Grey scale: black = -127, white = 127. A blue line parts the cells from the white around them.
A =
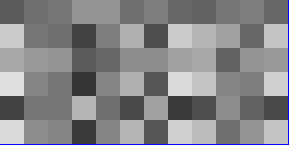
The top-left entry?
-36
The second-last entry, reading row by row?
19
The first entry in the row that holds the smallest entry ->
96
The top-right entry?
-24
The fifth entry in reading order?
19
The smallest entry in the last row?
-68
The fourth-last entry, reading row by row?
60
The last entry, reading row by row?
68
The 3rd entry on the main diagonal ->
19
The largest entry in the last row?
89
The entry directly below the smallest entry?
53
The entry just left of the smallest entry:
-9
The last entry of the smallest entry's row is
81
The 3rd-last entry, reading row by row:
-17
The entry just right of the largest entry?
6
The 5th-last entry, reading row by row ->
81
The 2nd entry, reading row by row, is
-17

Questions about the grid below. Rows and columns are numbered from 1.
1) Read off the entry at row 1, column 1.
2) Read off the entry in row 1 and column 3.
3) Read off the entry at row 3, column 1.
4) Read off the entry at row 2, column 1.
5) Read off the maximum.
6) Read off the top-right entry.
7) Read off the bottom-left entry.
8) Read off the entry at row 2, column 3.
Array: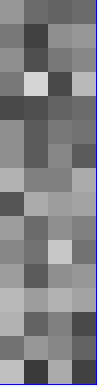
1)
23
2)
-28
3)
15
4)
-7
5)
85
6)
-20
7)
64
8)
15

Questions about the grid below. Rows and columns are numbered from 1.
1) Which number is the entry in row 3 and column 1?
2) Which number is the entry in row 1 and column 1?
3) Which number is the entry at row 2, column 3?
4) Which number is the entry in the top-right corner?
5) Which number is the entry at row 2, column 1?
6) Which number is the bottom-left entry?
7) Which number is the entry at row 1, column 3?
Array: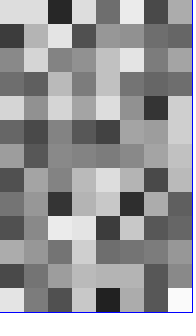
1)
9
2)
93
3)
100
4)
44
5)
-67
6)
100
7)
-88

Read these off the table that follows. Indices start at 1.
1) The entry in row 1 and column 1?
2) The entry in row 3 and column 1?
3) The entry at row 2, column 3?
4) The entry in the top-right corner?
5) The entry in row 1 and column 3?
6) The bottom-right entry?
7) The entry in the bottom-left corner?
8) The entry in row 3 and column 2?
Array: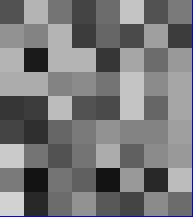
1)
-45
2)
52
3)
52
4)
-5
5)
-11
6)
-19
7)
82
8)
-101

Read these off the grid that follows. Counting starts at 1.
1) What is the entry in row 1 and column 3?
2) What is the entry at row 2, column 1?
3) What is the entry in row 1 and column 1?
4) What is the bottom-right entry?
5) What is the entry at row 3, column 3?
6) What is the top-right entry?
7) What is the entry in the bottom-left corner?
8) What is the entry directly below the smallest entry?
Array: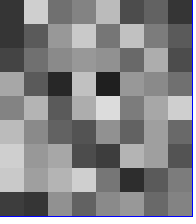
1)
-15
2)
-74
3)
-74
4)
3
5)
10
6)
-74
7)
-66
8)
92
